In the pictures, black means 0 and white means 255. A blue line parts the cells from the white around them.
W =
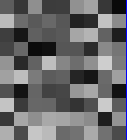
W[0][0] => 93
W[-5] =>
[161, 189, 123, 92, 97, 37, 22, 106, 160]
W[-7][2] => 11
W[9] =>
[175, 75, 198, 186, 106, 114, 170, 113, 75]
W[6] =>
[81, 19, 101, 66, 70, 151, 168, 103, 17]
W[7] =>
[196, 59, 103, 102, 68, 51, 80, 203, 92]
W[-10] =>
[93, 55, 143, 60, 61, 145, 163, 55, 10]
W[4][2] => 98
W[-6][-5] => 134
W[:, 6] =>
[163, 42, 180, 43, 144, 22, 168, 80, 139, 170]
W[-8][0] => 62
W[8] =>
[56, 167, 143, 169, 165, 151, 139, 30, 148]
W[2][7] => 98
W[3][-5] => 86
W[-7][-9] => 68
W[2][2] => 96
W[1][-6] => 104
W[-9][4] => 87

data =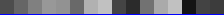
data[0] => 77
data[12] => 193
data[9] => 43
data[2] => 128
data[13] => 20
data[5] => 105

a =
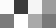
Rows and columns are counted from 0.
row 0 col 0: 251
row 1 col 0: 123
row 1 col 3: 121

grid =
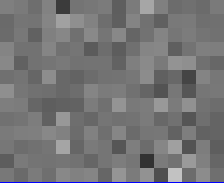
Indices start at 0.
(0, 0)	127
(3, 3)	133
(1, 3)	133
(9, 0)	122
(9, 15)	100
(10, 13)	83
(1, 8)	95
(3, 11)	135
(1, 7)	110
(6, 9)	113
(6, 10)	101
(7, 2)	102
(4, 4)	121
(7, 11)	153
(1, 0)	106
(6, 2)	113
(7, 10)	124
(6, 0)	143
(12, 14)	140
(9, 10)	118
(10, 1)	109
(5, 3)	141
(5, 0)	112
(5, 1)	116
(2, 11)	132
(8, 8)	113
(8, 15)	100
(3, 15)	126
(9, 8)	134
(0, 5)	116
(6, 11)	83
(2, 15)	113
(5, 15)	119
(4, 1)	97
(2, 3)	128

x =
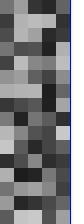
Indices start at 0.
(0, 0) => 116
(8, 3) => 92
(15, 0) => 91
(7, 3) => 33
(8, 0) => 121
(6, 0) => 173
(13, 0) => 115
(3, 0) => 117
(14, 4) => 101
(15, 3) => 82
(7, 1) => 74
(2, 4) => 58
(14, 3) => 74
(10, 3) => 69
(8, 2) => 117
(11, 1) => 77
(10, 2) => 41
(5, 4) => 140
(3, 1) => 78
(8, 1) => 35
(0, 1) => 157
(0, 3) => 40
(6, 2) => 180
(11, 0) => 46
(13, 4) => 64

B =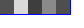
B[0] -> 81
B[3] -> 138

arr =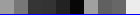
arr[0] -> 157
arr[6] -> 160
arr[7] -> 96
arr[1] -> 119

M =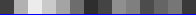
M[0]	63
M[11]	101
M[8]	143

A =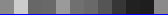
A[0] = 137
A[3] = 105
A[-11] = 204
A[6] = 105

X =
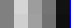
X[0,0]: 128
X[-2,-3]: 157
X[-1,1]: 207

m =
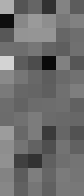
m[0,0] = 176
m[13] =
[135, 97, 118, 97, 121, 120]
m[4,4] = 129
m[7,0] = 109
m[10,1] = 116
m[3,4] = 94
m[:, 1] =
[84, 136, 148, 110, 92, 118, 103, 99, 113, 104, 116, 64, 92, 97]
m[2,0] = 87
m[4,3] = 10
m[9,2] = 124
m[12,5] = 117
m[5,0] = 138
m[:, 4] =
[131, 120, 102, 94, 129, 106, 112, 111, 105, 102, 115, 111, 123, 121]
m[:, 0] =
[176, 14, 87, 111, 211, 138, 122, 109, 108, 156, 142, 145, 131, 135]
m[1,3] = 142
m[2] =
[87, 148, 149, 149, 102, 110]
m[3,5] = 112
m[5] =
[138, 118, 104, 93, 106, 113]
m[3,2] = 119
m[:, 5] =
[92, 129, 110, 112, 86, 113, 126, 97, 103, 82, 97, 116, 117, 120]
